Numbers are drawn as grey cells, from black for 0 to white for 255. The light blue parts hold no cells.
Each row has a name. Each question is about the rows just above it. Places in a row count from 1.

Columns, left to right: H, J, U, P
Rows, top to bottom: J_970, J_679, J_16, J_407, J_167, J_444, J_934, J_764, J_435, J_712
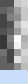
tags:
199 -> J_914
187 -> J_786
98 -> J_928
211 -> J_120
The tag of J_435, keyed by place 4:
J_914
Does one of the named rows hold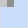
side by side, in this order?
no
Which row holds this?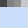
J_16
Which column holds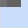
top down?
H
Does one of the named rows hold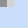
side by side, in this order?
no
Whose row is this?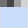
J_764

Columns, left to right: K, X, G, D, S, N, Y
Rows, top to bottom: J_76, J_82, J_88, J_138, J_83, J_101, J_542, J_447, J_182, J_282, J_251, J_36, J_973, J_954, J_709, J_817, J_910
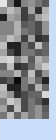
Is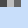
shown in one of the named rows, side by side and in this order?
yes
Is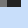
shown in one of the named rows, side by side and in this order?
no
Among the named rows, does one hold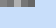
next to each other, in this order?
no
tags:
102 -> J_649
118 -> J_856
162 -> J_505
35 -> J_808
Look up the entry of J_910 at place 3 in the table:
J_649
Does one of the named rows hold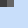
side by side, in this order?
yes
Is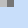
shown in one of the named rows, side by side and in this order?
no
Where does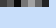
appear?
J_36

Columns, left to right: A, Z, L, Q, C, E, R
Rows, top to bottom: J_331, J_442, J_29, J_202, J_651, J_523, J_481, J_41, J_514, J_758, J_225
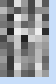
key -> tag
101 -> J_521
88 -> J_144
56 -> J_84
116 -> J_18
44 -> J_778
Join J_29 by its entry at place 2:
J_778
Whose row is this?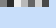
J_29
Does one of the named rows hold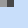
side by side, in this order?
yes
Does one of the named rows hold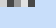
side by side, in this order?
no
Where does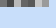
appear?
J_225
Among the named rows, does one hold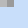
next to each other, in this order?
yes

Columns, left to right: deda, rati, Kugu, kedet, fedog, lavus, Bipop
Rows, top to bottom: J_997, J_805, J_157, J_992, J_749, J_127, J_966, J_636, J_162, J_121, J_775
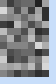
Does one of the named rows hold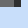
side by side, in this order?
yes
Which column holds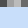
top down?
fedog
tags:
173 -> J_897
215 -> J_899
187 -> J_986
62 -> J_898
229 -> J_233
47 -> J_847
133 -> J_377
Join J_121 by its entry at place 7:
J_899
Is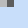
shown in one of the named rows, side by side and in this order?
yes
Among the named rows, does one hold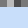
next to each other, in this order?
no
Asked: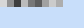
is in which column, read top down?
deda
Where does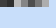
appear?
J_992

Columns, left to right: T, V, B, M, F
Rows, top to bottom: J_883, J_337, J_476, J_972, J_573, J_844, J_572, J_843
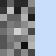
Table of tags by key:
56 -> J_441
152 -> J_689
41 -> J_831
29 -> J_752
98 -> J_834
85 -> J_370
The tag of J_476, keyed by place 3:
J_834
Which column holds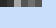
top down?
T
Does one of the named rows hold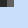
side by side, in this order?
yes

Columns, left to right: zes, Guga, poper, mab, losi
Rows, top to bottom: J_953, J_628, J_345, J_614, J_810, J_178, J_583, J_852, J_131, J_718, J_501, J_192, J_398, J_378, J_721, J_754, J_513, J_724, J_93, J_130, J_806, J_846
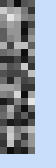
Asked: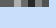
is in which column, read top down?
zes
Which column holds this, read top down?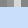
poper
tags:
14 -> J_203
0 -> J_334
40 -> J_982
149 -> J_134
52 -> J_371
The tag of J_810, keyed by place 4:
J_203
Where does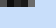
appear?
J_846
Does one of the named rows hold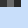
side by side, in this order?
no
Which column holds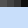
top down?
mab

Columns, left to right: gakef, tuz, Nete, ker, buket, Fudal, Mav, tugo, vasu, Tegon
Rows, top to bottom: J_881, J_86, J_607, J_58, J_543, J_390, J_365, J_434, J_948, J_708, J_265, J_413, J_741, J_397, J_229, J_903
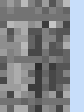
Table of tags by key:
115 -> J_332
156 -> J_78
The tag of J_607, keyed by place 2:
J_332
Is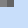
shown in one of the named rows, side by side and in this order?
yes
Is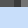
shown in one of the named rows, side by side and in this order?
no
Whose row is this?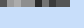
J_708
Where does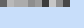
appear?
J_58
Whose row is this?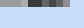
J_741

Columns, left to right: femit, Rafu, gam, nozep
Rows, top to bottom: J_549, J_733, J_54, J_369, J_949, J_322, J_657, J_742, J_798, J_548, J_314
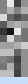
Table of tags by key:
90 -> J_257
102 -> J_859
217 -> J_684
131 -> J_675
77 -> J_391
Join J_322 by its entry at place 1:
J_257
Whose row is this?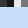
J_949
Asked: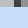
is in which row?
J_314

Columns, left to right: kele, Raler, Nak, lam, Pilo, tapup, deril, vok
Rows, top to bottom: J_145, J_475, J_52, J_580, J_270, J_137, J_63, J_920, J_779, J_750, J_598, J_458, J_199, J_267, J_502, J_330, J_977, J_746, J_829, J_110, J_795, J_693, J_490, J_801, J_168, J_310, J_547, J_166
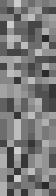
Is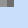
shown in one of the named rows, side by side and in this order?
yes
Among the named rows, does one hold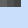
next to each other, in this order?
no
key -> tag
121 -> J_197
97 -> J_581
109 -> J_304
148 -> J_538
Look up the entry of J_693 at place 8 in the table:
J_304
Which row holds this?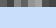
J_475
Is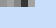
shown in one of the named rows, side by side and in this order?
no
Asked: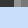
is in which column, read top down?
lam
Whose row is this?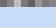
J_110

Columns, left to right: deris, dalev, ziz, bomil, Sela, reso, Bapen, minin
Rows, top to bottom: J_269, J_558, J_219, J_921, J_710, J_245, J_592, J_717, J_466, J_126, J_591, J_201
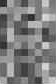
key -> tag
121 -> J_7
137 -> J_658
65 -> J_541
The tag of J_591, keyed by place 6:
J_658
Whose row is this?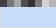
J_219
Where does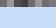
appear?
J_717
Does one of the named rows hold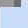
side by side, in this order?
yes
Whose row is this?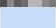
J_921

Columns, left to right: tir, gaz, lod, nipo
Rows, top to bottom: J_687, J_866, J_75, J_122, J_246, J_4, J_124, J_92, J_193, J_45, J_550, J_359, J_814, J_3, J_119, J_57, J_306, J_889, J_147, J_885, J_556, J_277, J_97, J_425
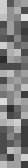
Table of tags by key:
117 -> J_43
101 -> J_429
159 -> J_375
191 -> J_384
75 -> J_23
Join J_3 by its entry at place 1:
J_43
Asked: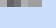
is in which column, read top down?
lod
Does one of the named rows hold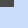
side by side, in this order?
yes

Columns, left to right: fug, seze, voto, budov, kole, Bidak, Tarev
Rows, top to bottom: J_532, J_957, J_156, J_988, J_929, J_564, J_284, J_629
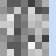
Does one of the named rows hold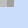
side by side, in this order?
yes
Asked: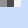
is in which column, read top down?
kole
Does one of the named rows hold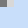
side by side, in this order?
no
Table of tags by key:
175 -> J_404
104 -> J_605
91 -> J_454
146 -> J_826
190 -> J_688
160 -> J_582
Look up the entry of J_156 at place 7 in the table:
J_582
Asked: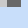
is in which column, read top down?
voto
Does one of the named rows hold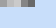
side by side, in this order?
no
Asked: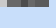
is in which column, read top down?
voto

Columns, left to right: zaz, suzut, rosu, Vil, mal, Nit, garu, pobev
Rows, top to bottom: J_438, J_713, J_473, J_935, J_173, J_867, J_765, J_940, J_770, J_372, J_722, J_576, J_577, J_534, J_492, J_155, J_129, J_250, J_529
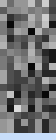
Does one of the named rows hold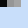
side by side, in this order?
no
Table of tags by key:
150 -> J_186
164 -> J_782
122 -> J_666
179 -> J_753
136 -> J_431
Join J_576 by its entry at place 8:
J_431

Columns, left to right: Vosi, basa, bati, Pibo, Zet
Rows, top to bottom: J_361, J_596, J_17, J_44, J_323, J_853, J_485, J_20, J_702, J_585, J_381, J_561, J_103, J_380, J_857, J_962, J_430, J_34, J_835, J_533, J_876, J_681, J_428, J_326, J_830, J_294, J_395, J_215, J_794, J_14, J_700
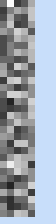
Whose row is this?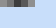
J_103
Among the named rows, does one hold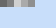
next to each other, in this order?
yes
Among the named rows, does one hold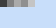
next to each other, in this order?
yes
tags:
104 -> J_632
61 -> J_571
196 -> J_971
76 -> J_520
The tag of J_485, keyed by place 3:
J_632
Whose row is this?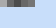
J_381
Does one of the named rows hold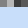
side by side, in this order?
yes
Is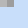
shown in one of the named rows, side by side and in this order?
yes

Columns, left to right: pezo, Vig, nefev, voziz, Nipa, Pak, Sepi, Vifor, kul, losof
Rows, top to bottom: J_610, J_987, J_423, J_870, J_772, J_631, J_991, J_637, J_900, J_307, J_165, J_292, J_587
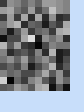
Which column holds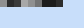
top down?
kul
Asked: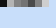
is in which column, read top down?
pezo
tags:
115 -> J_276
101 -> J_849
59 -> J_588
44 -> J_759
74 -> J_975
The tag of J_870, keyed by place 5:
J_849
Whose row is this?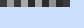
J_423
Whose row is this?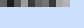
J_772

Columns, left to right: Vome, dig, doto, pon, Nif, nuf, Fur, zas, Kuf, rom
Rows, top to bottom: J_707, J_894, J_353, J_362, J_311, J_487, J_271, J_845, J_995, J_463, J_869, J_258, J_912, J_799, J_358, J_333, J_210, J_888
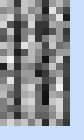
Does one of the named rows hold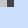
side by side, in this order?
yes
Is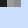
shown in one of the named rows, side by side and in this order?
no
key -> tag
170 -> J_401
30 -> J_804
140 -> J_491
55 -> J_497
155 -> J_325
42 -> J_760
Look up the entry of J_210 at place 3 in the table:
J_760

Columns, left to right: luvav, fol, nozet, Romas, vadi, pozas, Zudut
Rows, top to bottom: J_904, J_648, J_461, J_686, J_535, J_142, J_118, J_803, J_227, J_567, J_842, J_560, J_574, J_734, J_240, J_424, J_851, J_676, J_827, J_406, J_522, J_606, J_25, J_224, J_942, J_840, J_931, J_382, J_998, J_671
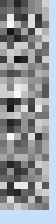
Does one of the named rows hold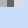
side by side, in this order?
yes
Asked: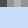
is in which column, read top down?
pozas
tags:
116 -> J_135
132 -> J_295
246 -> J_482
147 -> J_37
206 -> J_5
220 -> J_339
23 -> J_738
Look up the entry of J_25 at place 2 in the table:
J_295
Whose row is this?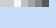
J_734

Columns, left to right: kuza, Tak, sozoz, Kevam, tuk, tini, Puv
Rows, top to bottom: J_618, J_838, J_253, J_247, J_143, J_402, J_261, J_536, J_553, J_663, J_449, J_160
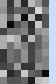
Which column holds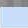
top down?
Puv
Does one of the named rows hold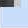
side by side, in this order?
no
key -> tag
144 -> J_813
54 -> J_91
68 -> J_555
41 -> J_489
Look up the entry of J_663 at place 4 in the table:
J_91
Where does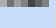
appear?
J_261
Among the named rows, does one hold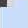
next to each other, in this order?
yes

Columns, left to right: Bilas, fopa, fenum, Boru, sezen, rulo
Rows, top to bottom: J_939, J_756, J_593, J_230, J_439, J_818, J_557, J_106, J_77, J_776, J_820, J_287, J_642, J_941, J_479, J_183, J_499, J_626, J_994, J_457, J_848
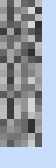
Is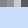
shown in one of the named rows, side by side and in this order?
yes
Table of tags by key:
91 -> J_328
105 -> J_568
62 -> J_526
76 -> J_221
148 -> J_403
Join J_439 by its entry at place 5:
J_328
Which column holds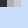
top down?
sezen
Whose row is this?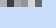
J_479
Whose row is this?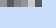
J_848
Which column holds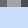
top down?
fopa

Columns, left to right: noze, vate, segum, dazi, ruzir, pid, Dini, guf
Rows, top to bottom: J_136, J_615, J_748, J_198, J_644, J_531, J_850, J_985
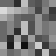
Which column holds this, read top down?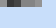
guf
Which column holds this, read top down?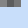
Dini
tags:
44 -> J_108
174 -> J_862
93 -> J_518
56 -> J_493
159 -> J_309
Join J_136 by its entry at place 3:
J_108
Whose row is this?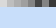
J_615
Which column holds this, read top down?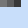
Dini

